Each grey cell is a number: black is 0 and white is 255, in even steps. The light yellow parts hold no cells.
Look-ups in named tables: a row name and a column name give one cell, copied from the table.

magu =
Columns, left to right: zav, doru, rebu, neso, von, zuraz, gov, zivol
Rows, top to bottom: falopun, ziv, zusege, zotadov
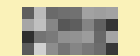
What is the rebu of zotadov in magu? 141
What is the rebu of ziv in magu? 134
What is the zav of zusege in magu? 47
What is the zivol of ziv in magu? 52
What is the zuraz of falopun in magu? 162
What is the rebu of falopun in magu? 106
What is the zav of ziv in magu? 166
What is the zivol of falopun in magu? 162
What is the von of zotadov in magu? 133
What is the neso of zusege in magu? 144
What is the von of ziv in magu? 94
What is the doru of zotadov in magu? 208
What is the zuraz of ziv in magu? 132
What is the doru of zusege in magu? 115

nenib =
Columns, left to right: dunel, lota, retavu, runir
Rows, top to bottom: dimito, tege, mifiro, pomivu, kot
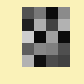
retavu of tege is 66
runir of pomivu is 79
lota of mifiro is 10
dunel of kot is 178
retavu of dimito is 13
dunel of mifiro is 205
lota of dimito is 120
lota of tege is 175
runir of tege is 178
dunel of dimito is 82
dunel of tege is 32
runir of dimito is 139
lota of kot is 16
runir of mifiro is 11
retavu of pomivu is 127
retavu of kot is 76
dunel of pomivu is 93
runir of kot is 65
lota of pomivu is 135
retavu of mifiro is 159
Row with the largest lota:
tege

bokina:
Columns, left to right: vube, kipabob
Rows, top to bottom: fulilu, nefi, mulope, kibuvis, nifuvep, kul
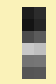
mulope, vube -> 76
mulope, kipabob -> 91
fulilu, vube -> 29
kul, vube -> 85
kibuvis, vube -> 200
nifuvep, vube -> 116
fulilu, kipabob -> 44
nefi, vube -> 20
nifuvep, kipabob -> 118
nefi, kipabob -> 37
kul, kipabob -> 87
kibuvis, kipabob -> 191

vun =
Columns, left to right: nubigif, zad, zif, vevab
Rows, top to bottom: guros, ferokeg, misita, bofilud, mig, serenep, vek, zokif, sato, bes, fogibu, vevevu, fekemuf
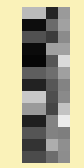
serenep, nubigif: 94
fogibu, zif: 130
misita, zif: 60
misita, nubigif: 81
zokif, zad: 200
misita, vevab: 139
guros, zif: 37
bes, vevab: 235
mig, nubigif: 6
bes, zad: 31
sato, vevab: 195
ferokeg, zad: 13
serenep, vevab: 160
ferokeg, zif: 107
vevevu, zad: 51
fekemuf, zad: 75
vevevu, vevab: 143
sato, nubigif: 154
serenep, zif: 110

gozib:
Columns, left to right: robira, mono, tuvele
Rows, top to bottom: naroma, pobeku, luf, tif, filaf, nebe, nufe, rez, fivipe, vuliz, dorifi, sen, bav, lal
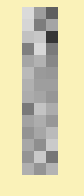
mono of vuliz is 173
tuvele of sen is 202
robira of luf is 193
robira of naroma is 218
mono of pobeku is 125
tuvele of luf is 54
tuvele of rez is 150
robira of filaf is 165

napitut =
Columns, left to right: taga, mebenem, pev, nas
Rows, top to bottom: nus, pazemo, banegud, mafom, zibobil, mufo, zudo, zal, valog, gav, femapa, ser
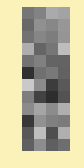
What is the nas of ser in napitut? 110
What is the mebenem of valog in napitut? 165
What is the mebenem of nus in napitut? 130
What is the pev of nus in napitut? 170
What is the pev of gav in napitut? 128
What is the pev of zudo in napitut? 60
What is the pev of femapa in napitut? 79
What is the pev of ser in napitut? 95
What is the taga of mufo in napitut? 48
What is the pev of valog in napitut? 140
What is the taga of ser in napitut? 96
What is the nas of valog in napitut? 175
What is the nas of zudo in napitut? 89
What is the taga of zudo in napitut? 201
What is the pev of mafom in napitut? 118
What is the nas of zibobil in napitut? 99
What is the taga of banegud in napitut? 114
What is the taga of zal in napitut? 126
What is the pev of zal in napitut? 45
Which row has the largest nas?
mafom

